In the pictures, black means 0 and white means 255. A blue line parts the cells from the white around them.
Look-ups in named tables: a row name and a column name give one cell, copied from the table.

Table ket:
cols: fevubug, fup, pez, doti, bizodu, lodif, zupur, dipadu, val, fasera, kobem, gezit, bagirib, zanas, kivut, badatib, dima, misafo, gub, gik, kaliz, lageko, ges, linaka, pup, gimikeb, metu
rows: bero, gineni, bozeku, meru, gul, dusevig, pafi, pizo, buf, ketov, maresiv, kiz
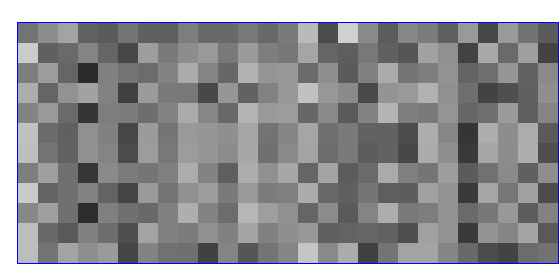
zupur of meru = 155
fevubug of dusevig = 193
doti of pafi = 145
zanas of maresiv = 143
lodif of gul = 123
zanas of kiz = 133
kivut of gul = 103
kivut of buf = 171
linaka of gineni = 169
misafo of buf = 117
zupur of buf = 153
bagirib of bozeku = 149
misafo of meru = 73
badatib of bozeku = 143
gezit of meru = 98
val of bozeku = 171
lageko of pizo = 157
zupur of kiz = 131
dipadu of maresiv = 129
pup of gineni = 106
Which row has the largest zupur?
maresiv

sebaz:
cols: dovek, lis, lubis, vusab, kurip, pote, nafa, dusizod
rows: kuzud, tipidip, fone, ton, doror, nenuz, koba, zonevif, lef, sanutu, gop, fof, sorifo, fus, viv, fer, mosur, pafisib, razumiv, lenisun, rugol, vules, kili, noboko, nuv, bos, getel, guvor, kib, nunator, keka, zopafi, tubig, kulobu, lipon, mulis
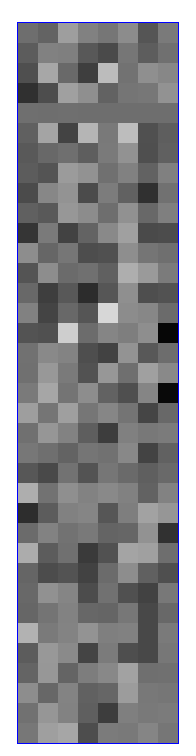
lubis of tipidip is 127
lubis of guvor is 83
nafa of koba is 79
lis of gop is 122
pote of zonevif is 129
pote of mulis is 121
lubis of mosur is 131
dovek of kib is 104
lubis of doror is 111
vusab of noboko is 130
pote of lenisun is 116
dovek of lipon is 113
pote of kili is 106
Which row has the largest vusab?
nenuz

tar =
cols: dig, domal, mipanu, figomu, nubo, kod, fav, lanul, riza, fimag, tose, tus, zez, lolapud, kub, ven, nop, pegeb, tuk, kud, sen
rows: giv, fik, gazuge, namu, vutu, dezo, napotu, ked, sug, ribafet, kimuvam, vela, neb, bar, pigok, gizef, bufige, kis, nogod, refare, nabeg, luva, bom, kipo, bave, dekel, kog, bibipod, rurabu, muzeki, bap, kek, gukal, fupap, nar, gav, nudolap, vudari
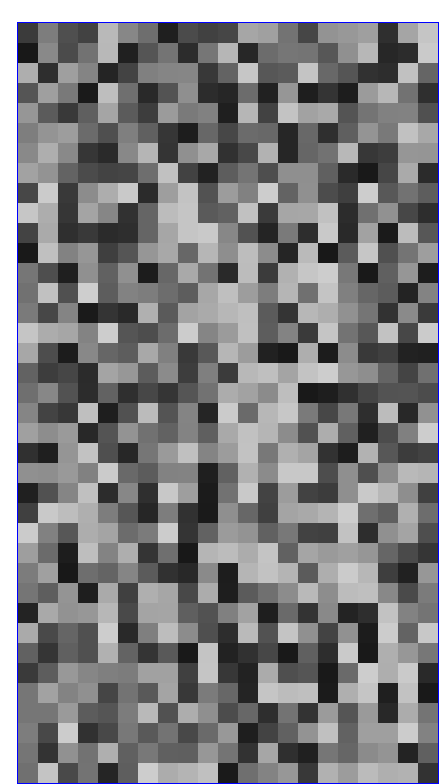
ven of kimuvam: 201
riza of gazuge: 134
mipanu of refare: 55
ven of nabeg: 173
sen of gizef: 203
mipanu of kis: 70
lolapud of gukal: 79
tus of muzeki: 162

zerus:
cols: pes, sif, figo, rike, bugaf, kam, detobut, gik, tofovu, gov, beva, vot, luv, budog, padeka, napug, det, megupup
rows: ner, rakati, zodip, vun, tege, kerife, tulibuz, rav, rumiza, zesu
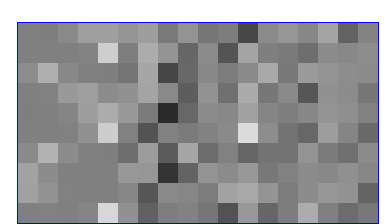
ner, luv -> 139
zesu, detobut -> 97
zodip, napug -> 147
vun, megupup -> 118
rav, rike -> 128
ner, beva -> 125
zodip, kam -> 116
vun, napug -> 145
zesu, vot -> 152
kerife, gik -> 129
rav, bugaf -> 128

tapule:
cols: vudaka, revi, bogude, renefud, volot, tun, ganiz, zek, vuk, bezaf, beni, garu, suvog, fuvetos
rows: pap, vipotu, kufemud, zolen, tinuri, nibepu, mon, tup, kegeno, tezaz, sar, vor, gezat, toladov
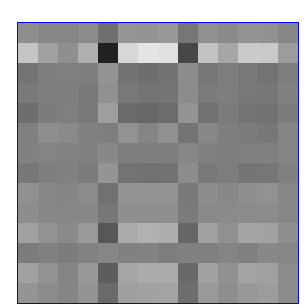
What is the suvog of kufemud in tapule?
115
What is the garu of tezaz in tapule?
140
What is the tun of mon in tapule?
126
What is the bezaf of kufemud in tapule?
118
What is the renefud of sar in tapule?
153
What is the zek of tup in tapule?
114
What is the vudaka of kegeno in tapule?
144

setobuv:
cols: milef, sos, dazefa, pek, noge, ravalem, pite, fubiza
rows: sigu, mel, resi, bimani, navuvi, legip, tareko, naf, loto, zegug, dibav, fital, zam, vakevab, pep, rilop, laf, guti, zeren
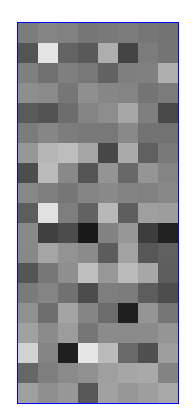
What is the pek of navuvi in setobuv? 132
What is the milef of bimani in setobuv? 142
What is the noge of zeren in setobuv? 161
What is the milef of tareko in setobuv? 151
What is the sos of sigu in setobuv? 132
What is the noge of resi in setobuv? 98
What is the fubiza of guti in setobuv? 131
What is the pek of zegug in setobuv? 98
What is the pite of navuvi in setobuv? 127
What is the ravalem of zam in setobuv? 187
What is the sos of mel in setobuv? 228
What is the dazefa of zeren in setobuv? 151
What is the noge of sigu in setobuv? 121
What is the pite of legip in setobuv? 114
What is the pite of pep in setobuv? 149
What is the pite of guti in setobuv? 169
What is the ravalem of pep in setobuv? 31
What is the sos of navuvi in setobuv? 83
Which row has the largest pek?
laf

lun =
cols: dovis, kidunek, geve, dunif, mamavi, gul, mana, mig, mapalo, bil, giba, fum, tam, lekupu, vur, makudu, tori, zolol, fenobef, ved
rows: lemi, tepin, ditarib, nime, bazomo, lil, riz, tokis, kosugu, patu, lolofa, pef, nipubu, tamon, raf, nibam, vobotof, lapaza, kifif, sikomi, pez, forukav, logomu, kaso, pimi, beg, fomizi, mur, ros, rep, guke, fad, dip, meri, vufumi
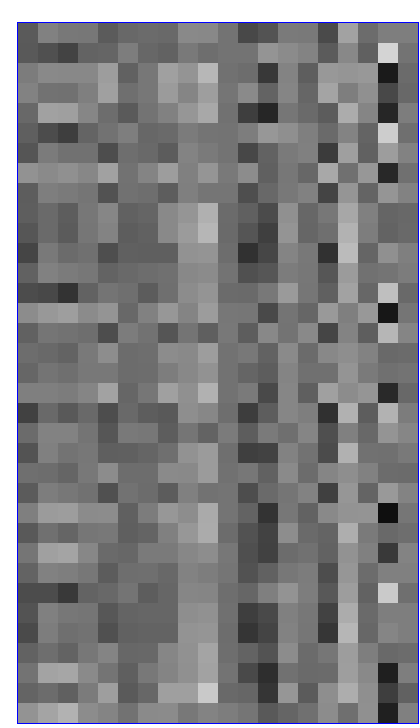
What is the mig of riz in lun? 92
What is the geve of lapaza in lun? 111
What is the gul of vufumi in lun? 114
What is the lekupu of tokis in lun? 119
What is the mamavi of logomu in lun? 140
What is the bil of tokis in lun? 149
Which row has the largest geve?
vufumi

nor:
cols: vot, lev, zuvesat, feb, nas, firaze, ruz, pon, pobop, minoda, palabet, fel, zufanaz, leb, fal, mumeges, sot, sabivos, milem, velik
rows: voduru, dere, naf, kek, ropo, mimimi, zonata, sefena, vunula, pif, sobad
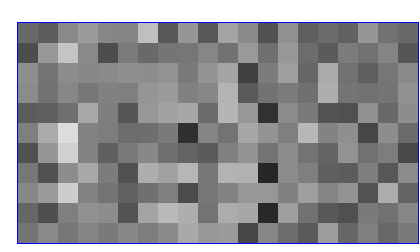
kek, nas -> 129
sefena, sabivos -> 126
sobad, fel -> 70
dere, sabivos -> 113
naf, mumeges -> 170
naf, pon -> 146
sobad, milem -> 104
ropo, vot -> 92
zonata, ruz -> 136

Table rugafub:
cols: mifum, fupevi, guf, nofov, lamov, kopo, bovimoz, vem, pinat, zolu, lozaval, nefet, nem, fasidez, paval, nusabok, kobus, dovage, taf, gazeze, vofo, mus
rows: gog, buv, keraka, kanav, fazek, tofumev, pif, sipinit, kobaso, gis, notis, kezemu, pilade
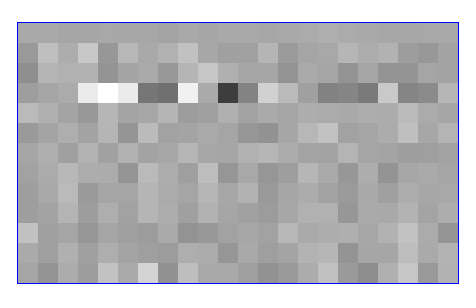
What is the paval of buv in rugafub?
165
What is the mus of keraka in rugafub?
163
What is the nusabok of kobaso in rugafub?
162
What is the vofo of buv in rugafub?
152
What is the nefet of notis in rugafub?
167
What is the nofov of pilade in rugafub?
157
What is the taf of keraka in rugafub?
148
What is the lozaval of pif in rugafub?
166
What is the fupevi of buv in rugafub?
191
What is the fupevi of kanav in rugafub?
165
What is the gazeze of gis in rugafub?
179
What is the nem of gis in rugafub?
156
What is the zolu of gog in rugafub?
166
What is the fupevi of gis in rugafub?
163
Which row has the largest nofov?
kanav

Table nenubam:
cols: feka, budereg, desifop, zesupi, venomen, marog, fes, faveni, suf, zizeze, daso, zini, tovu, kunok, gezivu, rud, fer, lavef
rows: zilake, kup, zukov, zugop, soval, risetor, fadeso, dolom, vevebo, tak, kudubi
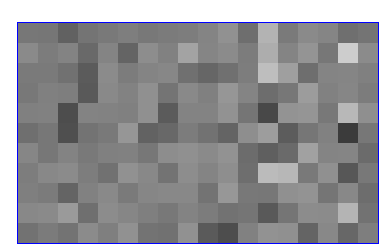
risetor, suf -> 124
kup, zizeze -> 133
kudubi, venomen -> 127
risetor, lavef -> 119
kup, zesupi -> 105
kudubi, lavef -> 126
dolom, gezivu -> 121
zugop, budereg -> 128
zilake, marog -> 126

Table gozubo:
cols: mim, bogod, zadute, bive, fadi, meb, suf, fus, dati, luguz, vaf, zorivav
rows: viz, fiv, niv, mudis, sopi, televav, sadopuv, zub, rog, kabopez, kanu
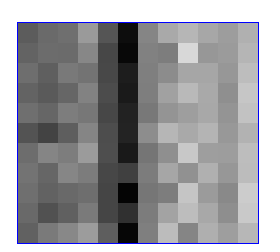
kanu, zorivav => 183
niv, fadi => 72
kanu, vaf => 158
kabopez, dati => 189
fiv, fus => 125
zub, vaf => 151
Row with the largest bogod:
sadopuv

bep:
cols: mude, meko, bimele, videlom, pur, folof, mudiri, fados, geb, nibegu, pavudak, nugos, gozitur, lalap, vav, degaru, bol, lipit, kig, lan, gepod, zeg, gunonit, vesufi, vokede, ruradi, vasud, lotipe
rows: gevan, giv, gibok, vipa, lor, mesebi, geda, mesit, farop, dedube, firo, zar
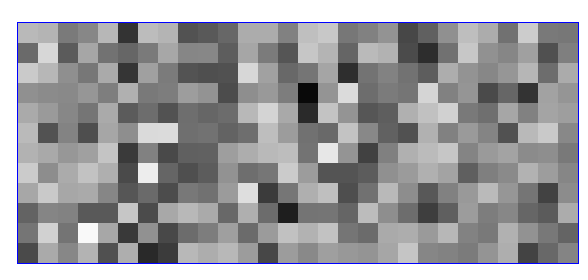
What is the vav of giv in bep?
198
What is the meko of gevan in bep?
180
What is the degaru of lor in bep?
195
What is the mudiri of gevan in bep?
188
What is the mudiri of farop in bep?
106
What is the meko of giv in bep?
215
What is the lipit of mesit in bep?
92
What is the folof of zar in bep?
174
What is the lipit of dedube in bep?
188
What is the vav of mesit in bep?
156
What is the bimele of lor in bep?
135
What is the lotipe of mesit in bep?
134
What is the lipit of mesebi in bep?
136
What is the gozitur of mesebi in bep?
190
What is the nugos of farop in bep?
222
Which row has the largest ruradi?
gevan

